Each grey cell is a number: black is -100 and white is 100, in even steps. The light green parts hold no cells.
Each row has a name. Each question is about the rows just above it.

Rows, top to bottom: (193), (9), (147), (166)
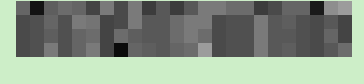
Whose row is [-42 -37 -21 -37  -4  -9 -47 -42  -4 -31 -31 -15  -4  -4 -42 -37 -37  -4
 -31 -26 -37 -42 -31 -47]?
(9)
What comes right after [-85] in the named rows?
[-26]
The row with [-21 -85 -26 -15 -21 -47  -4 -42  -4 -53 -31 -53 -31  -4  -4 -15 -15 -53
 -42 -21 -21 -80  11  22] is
(193)
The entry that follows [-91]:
[-21]
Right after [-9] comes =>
[-47]

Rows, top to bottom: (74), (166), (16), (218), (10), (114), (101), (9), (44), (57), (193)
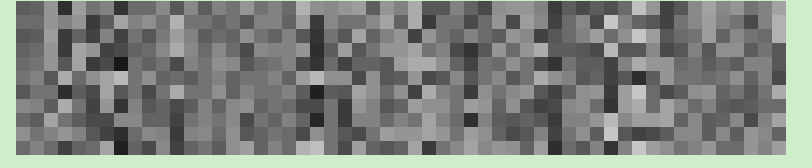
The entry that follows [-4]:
[23]
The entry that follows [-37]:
[-16]

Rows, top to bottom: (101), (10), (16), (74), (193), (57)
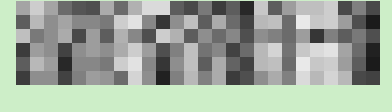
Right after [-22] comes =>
[-48]
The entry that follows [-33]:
[-38]
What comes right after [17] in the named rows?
[-16]

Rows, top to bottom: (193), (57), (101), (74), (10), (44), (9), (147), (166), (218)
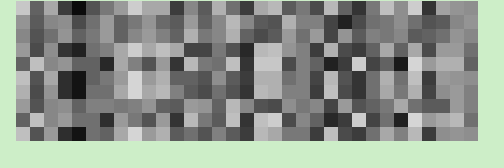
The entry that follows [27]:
[16]
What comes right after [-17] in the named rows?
[-29]
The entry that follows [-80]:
[67]

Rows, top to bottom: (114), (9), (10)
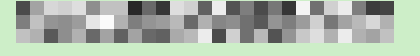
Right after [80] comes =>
[97]
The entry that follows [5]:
[11]
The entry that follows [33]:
[45]
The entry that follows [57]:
[74]

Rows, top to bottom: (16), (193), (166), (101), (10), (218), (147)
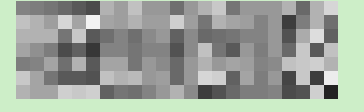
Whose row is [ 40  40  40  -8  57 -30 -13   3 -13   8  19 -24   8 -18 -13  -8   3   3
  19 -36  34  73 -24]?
(166)
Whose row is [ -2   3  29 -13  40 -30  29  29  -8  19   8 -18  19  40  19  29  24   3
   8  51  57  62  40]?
(10)
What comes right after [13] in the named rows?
[-2]
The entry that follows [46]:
[19]
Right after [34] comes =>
[73]

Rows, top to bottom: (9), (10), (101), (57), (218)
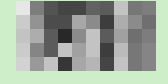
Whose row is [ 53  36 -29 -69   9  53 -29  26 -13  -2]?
(101)
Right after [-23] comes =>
[-29]
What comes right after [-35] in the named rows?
[-46]
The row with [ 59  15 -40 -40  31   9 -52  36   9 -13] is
(10)
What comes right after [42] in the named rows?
[-46]
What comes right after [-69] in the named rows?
[9]
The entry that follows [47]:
[-7]

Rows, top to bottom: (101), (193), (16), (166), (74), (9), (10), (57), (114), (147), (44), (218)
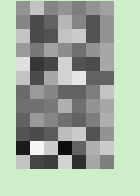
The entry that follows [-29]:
[48]
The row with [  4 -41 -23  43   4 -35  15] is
(193)
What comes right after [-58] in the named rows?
[-46]
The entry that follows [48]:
[59]
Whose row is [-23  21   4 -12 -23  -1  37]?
(114)
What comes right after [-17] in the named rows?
[21]
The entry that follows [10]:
[-12]

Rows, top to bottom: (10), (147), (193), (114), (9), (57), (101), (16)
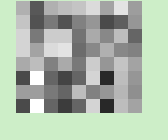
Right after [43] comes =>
[12]
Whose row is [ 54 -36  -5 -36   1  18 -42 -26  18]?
(147)
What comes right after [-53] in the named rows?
[-21]
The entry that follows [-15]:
[7]

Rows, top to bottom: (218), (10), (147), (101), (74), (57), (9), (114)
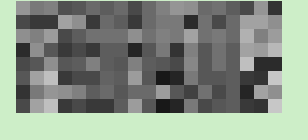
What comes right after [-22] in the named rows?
[-27]
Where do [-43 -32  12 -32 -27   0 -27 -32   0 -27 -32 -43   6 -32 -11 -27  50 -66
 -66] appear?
(74)
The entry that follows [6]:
[-32]
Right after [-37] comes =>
[-32]
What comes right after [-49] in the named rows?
[-11]

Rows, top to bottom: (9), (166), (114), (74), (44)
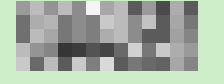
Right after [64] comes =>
[-7]
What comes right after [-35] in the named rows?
[-46]
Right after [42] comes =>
[-7]
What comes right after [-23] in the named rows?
[31]
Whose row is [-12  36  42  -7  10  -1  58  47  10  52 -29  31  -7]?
(166)

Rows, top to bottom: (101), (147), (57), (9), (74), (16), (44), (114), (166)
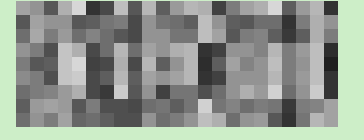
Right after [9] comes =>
[-3]
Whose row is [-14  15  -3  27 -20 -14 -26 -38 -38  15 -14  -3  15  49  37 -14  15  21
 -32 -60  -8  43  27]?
(166)
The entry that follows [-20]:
[-14]
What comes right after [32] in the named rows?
[-3]

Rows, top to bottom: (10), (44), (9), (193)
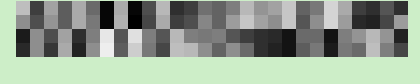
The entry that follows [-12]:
[-22]
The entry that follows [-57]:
[33]
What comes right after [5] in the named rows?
[-22]
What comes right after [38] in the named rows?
[-100]

